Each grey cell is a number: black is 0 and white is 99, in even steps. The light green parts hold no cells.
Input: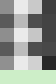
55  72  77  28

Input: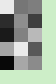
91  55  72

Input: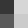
21  79

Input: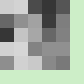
80  56  65  56  47

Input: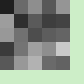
12  18  30  55  38

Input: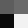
36  94

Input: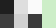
12  81
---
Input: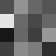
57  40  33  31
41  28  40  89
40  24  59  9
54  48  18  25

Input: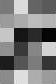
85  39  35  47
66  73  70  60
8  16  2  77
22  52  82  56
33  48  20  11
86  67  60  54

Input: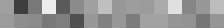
24  47  92  35  54  62  74  59  61  60  66  87  52  59  73  62
55  54  47  49  31  59  50  59  48  63  63  58  57  46  58  60

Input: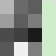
41  36  71
36  48  61
25  10  29
93  49  34

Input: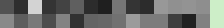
18  82  20  26  37  17  12  46  20  17  59  56  57  55  32
36  47  30  51  19  39  40  44  60  48  48  24  13  50  53

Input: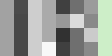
29  80  66  25  43  60  63
28  80  66  59  85  53  63
28  80  66  19  43  79  63
28  80  96  25  43  53  63

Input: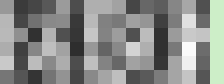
23  27  34  60  30  68  68  63  27  40  36  52  65  31  59
27  44  53  54  22  72  50  47  62  58  25  48  87  41  71
56  19  69  31  21  77  51  61  31  73  19  60  78  76  72
25  52  74  63  18  59  39  53  82  68  19  47  97  42  67
27  73  53  67  30  74  51  40  63  58  21  64  93  39  78
33  20  45  57  27  53  64  74  30  35  48  64  76  33  46

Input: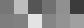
73  33  44  56  23  46
50  88  52  57  62  49
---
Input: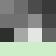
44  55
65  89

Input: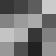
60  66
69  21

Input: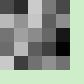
57  77
62  54

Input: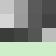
60  34
26  33

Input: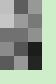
60  47
44  56

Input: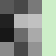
72  75
42  66

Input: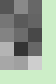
35  39
42  28

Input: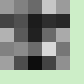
31  11
35  13

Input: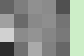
41  53
54  57
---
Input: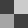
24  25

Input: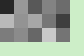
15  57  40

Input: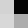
82  67

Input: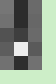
46  17  41

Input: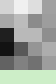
82  73  72  67

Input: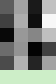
36  67  52  25

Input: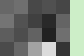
40  32  38  85

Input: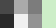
28  93

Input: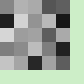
52  82  63  49  36
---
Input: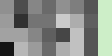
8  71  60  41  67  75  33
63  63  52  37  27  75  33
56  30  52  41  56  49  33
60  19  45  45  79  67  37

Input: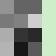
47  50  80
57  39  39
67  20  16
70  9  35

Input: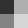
51  83
19  68

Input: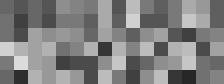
47  85  63  59  25  29  29  55  77  29  40  55  59  77  44  40
81  69  63  69  44  51  69  21  69  51  73  29  69  73  29  63
40  33  40  33  55  51  47  66  33  73  47  37  47  66  59  37
44  29  63  55  59  55  40  63  51  37  55  63  33  25  47  51
44  25  40  29  47  47  37  66  37  81  33  33  47  77  66  37
40  18  69  59  69  59  29  73  47  25  55  73  21  15  44  51

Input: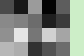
56  89  46  81  64
71  67  19  32  42
53  50  42  12  23
29  9  60  1  36

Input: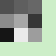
8  91  61
54  65  21
31  37  40

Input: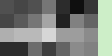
68  72  72  83  61  61  54
27  35  46  64  13  50  39
31  27  31  46  17  6  21
17  17  42  24  39  54  50

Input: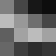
37  63  73  63
73  59  43  27
50  27  9  5
40  24  17  21

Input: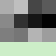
67  74  27  35
49  46  70  61
53  19  8  1
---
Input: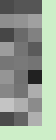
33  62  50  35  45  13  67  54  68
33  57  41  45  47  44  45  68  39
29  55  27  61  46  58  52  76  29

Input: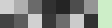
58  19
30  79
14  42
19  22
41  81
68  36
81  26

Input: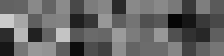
35  28  37  46
49  22  15  38
22  8  19  26
47  2  31  52
53  34  59  42
49  31  41  42
53  45  48  39
16  37  60  55
52  59  40  25
48  21  41  30
28  12  34  5
54  51  76  36
39  50  39  57
53  37  13  59
39  65  71  46
38  79  17  9

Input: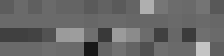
34  40  41  37
45  41  43  76
41  40  23  41
42  41  40  41
46  40  25  43
68  40  42  31
39  40  54  39
35  41  60  44
38  41  22  39
35  40  43  9
39  41  61  41
39  41  60  42
41  41  32  43
37  41  26  41
41  41  25  41
36  41  25  41

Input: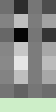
30  63  20  65  73  65  42
46  48  46  48  48  48  46
17  74  2  77  89  74  38
43  51  40  52  53  51  45

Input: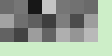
41  61  72
44  29  58
46  49  68
76  24  39
9  37  61
46  43  26
42  63  38

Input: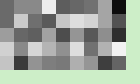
5  32  18  94  39
64  64  55  69  24
44  82  34  44  58
40  86  58  86  68
36  77  30  56  47
92  35  63  70  49
53  43  37  83  57
53  79  40  53  23
41  41  61  81  76
